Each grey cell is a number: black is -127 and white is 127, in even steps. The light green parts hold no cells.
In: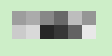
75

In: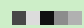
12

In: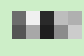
61

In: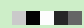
-26

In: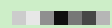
54

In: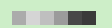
43

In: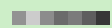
12

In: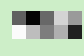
61

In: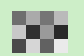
72

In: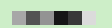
19
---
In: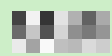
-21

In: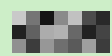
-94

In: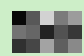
-12

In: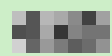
-48

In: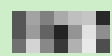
-41

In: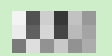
107
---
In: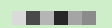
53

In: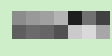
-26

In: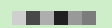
46

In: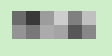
43

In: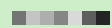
46

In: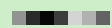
-120

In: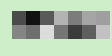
92
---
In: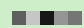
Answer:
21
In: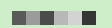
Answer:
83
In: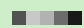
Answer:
-19
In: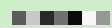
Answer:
119
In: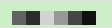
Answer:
-57
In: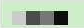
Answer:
-8
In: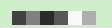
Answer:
120
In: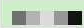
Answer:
23
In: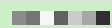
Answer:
39
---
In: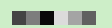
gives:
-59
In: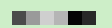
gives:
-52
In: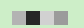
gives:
51
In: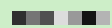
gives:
-80
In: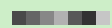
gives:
-54
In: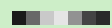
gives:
-101
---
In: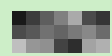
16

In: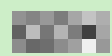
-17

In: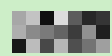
-55

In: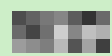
-1

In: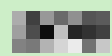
51

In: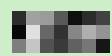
-45
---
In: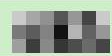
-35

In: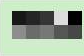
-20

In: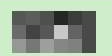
-60

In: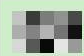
3

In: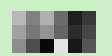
-7

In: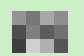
0
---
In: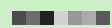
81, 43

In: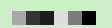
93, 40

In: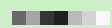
120, 84

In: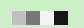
116, 63

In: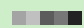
64, 36

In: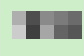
76, 46

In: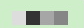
93, 38

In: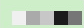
112, 71

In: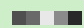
104, 11

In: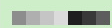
91, 69
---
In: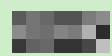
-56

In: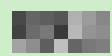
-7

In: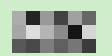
-9

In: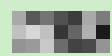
-53

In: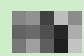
-96

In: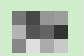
43

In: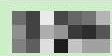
33

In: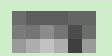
-64

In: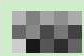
-81
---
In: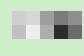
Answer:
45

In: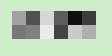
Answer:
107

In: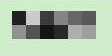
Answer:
-107

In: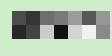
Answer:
75

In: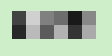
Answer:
-36

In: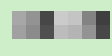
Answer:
-48

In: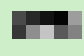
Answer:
68

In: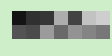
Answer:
27

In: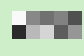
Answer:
85
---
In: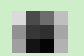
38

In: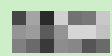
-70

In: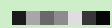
-22

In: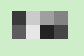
3

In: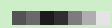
-100

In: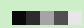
-118

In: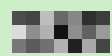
-14
